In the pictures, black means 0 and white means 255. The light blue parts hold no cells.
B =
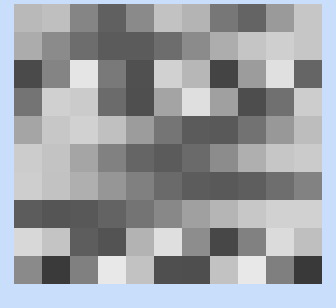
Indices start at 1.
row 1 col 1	185
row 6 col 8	140
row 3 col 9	156
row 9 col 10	219
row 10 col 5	194
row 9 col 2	196
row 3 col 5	80
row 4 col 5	79
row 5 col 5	156
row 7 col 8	89
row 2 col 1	172
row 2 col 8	173
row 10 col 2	58
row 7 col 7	92
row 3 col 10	224
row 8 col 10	209
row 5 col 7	91
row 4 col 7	223
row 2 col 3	109
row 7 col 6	106
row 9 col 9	129
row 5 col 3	209
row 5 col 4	192
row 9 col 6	223
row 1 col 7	180
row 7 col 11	130
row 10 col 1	138
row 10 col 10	127
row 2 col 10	207
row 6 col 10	198
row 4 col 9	77
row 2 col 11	198
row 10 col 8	194

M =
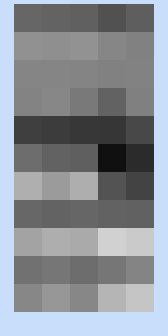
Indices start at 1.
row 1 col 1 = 102
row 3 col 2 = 133
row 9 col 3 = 170
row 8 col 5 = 97
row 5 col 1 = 63
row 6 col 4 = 16
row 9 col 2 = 174
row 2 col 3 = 146
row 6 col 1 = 109
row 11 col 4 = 181
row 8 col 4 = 98
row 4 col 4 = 98
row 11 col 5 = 197
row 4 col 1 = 131
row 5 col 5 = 72
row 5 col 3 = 55
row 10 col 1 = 113
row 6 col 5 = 43

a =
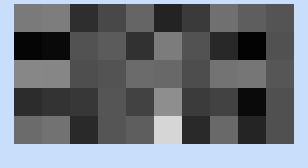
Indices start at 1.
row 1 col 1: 122
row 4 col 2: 51
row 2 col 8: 40
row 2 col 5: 49
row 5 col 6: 214
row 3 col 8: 115
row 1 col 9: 94
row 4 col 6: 142
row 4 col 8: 66
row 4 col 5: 66
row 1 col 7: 58
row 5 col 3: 41
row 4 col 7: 59

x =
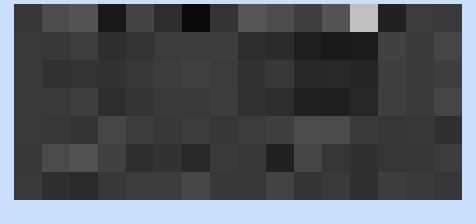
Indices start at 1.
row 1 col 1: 54
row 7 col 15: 58
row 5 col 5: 59
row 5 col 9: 60
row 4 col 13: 38
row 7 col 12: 57
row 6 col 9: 55
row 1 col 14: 33
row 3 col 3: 51
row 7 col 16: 54
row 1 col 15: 59
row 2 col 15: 58
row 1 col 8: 51
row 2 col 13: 28
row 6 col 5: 46
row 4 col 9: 49
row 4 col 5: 52
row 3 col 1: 57
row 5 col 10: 63
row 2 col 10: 42
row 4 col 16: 68
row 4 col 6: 58
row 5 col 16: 48
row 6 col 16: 60
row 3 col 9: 50
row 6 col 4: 65
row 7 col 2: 46
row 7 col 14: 61
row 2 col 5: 51
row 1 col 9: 85
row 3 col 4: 50
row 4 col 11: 32
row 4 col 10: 45
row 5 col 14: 54
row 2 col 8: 61
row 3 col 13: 37
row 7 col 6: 61
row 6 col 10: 33

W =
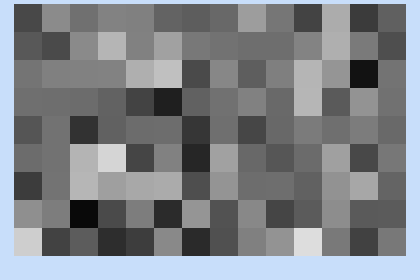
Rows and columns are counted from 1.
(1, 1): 72
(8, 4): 74
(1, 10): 118
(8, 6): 43
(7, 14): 100
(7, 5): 168
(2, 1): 88
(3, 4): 130
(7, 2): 115
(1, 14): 96
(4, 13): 147
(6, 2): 114
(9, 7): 42
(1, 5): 128
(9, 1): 206
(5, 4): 97
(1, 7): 93
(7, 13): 167
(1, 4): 130
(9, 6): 137
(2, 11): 131
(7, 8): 148
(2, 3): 138
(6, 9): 104
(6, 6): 129
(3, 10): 127
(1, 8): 104
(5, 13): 124
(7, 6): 171
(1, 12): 172
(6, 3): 180
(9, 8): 80
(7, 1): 60

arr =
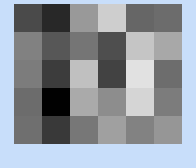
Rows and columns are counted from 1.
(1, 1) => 74
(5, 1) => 111
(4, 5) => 213
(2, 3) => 117
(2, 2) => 87
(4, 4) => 141
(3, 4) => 66
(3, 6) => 109
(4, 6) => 124
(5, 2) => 57

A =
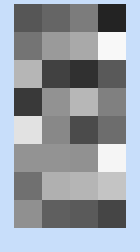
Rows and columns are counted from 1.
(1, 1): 86
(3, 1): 182
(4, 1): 57
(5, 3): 75
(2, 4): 248
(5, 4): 109
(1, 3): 124
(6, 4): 245
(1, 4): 35

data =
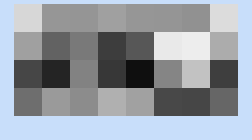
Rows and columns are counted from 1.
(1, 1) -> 215
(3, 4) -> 55
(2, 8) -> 172
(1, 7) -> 145
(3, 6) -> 133
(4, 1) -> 110
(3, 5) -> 15
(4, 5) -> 161
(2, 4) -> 61
